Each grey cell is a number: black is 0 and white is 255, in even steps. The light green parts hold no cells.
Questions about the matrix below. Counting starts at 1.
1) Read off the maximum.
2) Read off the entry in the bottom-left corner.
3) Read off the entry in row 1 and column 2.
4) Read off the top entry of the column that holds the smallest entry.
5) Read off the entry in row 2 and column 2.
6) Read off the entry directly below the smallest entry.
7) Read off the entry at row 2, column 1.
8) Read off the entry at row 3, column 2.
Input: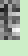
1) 248
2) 141
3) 165
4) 102
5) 43
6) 115
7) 153
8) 43
